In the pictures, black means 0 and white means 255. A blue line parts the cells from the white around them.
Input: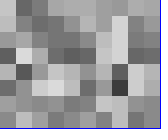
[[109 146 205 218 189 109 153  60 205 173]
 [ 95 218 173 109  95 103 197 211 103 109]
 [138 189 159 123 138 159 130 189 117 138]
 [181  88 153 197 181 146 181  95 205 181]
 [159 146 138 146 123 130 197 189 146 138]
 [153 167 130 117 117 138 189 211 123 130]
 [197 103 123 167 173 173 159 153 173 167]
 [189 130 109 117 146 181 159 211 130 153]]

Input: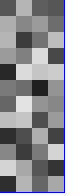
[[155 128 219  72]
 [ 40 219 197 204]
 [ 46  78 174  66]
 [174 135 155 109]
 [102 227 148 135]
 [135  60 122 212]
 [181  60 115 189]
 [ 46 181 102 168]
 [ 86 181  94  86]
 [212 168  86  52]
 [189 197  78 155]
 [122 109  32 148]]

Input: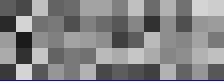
[[171  49 198  99 121 113 186 171 198 171 134 142 178 192]
 [ 93  72 192  99 107 163 163 128 192 107 178 113 212 205]
 [156  27 142 128 163 156 142  64  93 186 142 134 163 121]
 [ 41 212 113 121  79 128 107  87 134  49 142  79 150 156]
 [ 57 212  87 150 121 178  72  93  79  64 178  99 150  87]]

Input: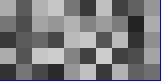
[[172  84 198 205 131  65 205  65  77 164]
 [172  91 178 198 118  57 192  65  97 150]
 [118  77 164 150 178 131 156 124  35 172]
 [ 57  91 104  71 186 198  84 186  50 143]
 [ 50 118  71  42 150 192  57 178  97 111]]

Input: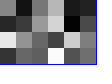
[[ 39  59 154 212   3  74]
 [134  18 119 183  25  33]
 [231 147 103  67 205 126]
 [ 51 103  95 251  82 111]]

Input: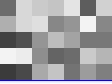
[[175 216 222 135 149 243 135]
 [108 216 202 196 228  93 209]
 [ 59  73 169 196 114 156 127]
 [ 65  80 149 189 163 120 120]
 [243 236 142 100 108 202 181]]

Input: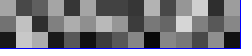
[[ 25 200 173  25  88  17  60  88 135   9 135 120  72 143  17]
 [165  72  95 165  54 165  66  66  54 179  72 150 207  46 157]
 [114 193  46 128 173 143 185 150  60 120 102 214 128  88 135]]

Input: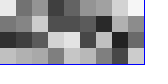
[[120 133 204  79  79  91  41 177 140]
 [192 177 169 127 198 184 127  71 204]
 [234 114 148  63  99 148 161 211 246]
 [ 48  63  91 211 227  71 192  34 106]]

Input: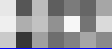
[[239 174 194 145 247 116 218]
 [231  86 188  94 123 102 166]
 [202  54 160 110 130 166 138]]
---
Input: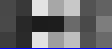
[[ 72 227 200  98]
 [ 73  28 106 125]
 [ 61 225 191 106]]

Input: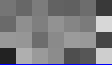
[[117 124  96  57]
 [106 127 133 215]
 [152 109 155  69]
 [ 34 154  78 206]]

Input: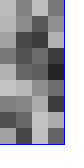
[[187 189]
 [181  88]
 [161  60]
 [119 108]
 [176  94]
 [197 140]
 [128 170]
 [ 82 193]
 [163 192]]

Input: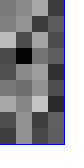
[[122 169]
 [128  59]
 [187 164]
 [ 74 117]
 [ 82 158]
 [119 146]
 [168 195]
 [ 80  63]
 [ 63  73]]

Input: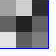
[[163  46]
 [ 99  98]
 [227 126]]

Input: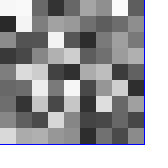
[[247 105 103 143  94]
 [ 41 126 153  93 142]
 [139  84  86 122 121]
 [ 57 135 206 112 176]
 [126 205  48 190  97]
 [104 237 246 150  46]
 [110 197 198 222 160]
 [135  74 134  72  71]
 [217 176 143 113 139]]
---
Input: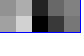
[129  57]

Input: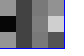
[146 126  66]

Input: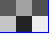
[80 34]

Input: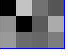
[ 86  91 108]

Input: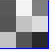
[126 194 195]

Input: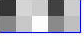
[205 137]

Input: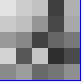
[176  71  66  87 137]

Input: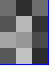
[109 184 165]
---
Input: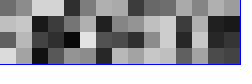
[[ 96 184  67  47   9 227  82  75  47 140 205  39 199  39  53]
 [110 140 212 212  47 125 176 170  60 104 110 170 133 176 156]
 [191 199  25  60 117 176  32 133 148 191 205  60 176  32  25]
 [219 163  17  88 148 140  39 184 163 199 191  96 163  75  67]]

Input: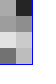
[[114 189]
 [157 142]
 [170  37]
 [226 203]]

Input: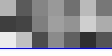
[[ 62  68 127 159 147 207 172]
 [180  90 133 153 112 186 119]
 [235 192  76 139  96  47  84]]

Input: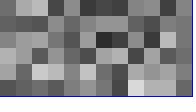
[[ 84  97 110  90 126 148 118  71 217 178 178 103]
 [ 97  90  84 140 103 132 148 148  97  77 126 118]
 [110 170 186  71 140  58  71  64 132 140  64 132]
 [132 156 163 118  84 156  44  64 140  58 186 118]
 [163 103 202 186 132 194 110  77 170 148 163 126]
 [178 156  90 148 103  77 163 178  71 163  90 110]]

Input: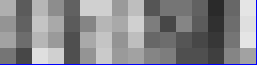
[[117  71 223 208  79 148 202 154 162 133 125  79  79  63 133 162]
 [148  97 196 169  91 133 182 169 208 125  71 133  91  48 109 223]
 [162 109 182 154  79 169 196 148 190 103 109  85  71  55 117 229]
 [175  91 182 141  97 208 208 154 190  85 117 117  97  42 103 229]]

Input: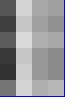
[[ 50 206 152 139]
 [ 57 198 152 139]
 [ 63 198 160 145]
 [ 86 212 168 160]
 [ 92 218 175 168]
 [117 212 175 183]]
